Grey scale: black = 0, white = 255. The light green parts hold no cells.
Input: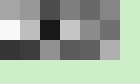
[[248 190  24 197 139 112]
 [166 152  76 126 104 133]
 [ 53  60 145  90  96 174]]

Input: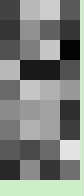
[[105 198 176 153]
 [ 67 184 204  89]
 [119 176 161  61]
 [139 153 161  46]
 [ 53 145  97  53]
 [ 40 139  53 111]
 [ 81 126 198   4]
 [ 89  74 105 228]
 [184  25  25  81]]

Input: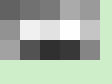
[[146 240 226 254 197]
 [ 98 113 121 170 154]
 [162  82  48  56 133]]

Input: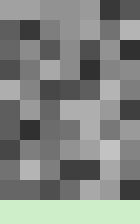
[[114 180 126  63  63 168 120]
 [161 161 146 146 154  56  87]
 [ 94 154 102 174 174 154  63]
 [102 139  87 139  79 146  48]
 [174 132  71  79  94 180 126]
 [ 71 126 114 146 161 194 132]
 [ 79 120 168 139  48 132 139]
 [102 102  79 108 168 154  56]
 [ 94  56 126 146 161 114 180]
 [ 94  48 108 114 174 120 154]]

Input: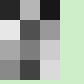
[[ 38 182  23]
 [167 125 204]
 [231  80 153]
 [137  66 218]]

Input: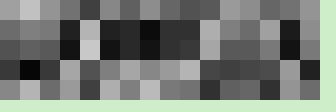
[[160 193 148 114  64 135  96 141 102  82  89 154 141 102 114 148]
 [135 180 108 154  64 174 127 186 121 114  49  96 102  49 148 108]
 [108 127 121  33 180  33  41  12  49  49 174 127 108 160  27 141]
 [ 82  96  89  19 200  19  41  19  49  57 166  89  89 121  19 121]
 [ 57   6  57 166  82 127 166 135 154 180  70  64  70  76 154  33]]
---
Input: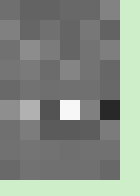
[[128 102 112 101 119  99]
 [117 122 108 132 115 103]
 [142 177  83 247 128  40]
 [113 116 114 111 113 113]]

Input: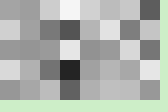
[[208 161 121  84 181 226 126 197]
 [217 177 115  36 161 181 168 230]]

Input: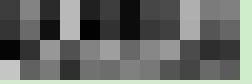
[[ 52 106  16 185   2  49  12  56  64 172  85 102]
 [197  97 121  47 113 109 128 120  84  69 105  91]]

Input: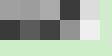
[[ 58  91  66 147 239]]

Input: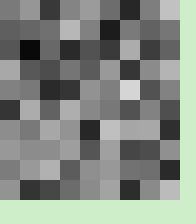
[[ 95 102 112 183 129  28 122  98 118]
 [168  88  77 117  91 153  54 139 180]
 [ 53 172  98 174 136 120  82 130  79]
 [152 140 141 158  85 160  70  77 144]
 [147  52  71 108 139 163  45 138 187]]

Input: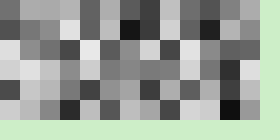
[[ 81 119 140 225  96 189  21  59 209  97  32 180 138]
 [209 224 195 140 205 122 134 122 125 211 118  48 222]
 [205 186 135  43 190  86 190 166  71 213 205  15 153]]

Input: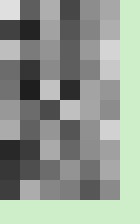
[[ 65  35 162  85 132 174]
 [108  53 138  94 129 200]
 [152 108  75 192 165 140]
 [ 40  59 170 103 141 160]
 [ 62 172 134 125  87 138]]

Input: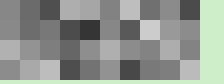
[[137 109 120  76  53 135  89 204 153 140]
 [140 169 189  78 115 146  72 121 126 187]]
